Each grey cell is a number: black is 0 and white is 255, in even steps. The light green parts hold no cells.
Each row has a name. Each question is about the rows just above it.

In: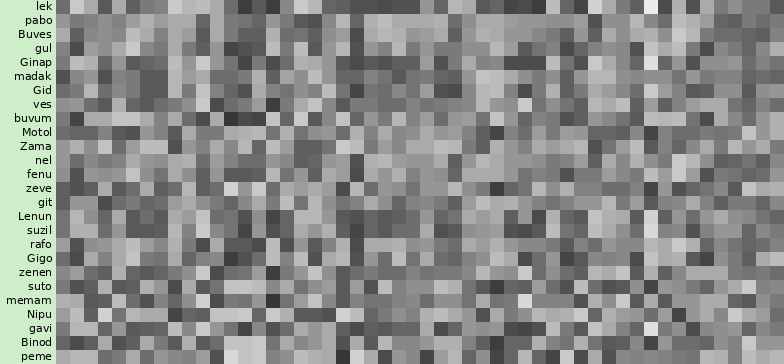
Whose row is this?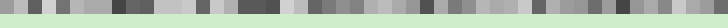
Nipu
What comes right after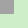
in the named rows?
[143]

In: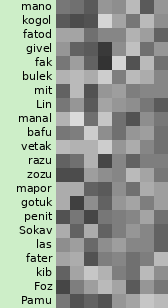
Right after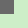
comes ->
[142]
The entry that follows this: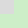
[112]
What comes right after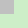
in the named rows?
[112]

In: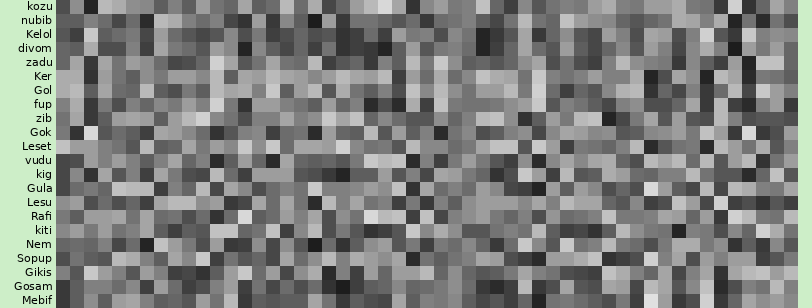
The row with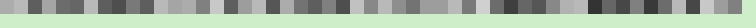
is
Gol
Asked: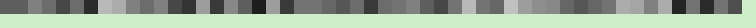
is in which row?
nubib
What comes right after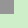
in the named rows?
[108]
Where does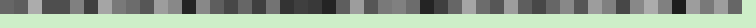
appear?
divom
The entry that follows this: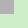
[185]

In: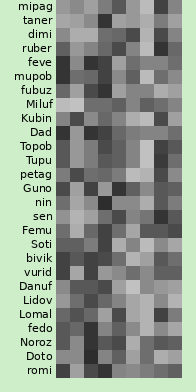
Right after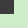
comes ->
[110]
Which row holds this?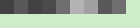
bivik
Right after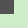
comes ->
[104]
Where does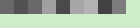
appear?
Lomal
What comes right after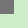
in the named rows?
[52]
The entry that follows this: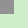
[179]

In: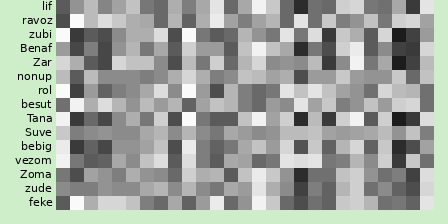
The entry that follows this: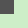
[200]
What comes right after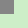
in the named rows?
[162]

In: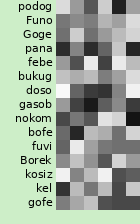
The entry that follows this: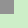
[86]
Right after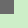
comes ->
[38]
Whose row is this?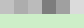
bukug
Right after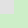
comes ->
[211]
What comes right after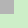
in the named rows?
[160]

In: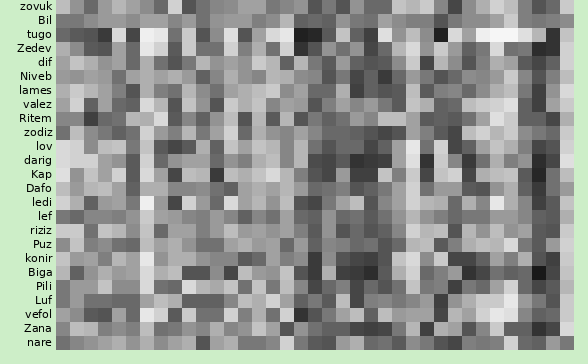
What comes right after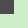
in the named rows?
[70]
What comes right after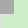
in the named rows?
[195]

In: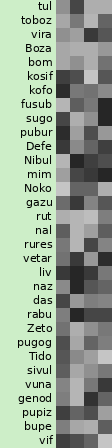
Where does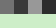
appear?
vetar
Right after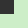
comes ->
[100]
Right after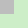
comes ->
[126]
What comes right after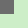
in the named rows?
[57]

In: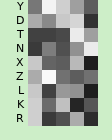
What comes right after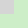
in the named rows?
[50]
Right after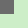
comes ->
[192]
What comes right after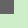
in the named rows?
[93]
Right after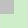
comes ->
[37]
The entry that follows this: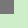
[243]
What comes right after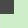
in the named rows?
[235]

